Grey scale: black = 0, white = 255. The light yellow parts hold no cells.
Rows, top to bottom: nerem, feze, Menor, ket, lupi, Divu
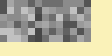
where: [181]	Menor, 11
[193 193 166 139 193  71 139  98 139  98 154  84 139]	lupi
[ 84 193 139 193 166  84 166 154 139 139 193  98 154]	feze
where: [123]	Divu, 0

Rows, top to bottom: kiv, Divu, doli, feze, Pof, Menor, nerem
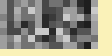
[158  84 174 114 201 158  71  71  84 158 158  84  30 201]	Divu
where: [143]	Pof, 3
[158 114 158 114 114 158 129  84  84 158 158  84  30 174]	nerem
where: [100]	feze, 8
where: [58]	doli, 7
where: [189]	Menor, 2

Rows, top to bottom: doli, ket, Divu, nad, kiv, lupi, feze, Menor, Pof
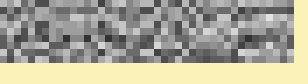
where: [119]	nad, 3
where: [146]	feze, 30

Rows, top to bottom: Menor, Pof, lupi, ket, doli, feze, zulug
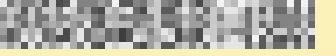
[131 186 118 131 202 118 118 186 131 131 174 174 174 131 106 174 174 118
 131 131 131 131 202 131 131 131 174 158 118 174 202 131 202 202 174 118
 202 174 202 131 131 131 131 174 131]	lupi
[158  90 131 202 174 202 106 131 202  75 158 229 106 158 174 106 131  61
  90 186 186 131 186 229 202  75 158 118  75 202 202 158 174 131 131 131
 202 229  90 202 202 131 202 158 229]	doli
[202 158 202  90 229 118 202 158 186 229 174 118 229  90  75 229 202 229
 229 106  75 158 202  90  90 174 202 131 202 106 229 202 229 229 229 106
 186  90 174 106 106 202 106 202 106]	zulug
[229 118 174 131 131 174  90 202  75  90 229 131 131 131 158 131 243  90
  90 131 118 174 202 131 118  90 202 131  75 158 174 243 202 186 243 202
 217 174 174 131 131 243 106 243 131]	Menor
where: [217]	Menor, 36
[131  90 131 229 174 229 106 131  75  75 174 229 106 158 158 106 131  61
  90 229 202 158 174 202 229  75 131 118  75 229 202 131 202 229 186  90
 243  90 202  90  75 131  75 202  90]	feze

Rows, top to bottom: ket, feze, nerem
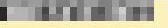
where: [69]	feze, 6
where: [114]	nerem, 21
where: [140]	ket, 3

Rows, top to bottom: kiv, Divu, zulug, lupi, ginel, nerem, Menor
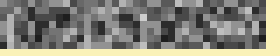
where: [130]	Divu, 19
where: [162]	Divu, 2
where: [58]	Menor, 34

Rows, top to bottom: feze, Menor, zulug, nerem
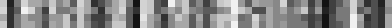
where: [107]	zulug, 34
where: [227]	zulug, 20
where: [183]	zulug, 16

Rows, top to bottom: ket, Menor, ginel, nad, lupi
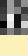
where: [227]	nad, 1
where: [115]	lupi, 3
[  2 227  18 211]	nad
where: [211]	nad, 3
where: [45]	ket, 0
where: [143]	ket, 3

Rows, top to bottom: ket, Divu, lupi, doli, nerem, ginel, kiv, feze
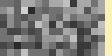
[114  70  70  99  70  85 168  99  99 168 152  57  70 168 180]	nerem
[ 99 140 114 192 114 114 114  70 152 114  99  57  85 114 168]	feze
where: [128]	ginel, 9
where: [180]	nerem, 14
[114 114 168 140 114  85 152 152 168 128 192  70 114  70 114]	ginel

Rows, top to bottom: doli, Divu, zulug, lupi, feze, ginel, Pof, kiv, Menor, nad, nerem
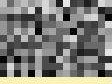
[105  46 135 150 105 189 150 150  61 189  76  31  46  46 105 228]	kiv
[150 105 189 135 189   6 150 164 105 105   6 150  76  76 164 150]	feze
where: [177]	doli, 5
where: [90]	ginel, 4
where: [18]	nerem, 7
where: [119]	ginel, 13
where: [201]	zulug, 12

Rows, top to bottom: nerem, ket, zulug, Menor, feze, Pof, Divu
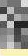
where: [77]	Pof, 2
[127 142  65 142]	feze
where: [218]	nerem, 3
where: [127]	feze, 0
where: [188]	ket, 1
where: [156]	Divu, 0

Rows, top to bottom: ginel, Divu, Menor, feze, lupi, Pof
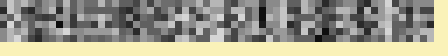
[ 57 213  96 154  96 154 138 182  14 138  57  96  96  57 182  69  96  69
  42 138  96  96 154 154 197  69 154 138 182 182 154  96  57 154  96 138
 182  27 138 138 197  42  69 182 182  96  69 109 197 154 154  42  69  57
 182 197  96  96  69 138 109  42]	feze
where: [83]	ginel, 47
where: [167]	Divu, 21
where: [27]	feze, 37
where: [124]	Pof, 53

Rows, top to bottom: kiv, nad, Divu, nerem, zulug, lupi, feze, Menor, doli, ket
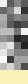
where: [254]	doli, 0
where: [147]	lupi, 0
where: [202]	feze, 0

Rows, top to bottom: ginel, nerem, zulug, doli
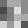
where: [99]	zulug, 0
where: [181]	zulug, 2
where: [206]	doli, 0
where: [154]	doli, 1

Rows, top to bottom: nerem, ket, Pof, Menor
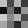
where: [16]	ket, 0
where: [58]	nerem, 3
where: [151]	ket, 3
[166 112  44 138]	Menor
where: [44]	Menor, 2
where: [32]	ket, 2

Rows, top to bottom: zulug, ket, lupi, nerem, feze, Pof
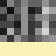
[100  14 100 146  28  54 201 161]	ket
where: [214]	feze, 6
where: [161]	ket, 7
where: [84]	zulug, 2
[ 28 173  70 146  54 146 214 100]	feze
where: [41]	lupi, 0

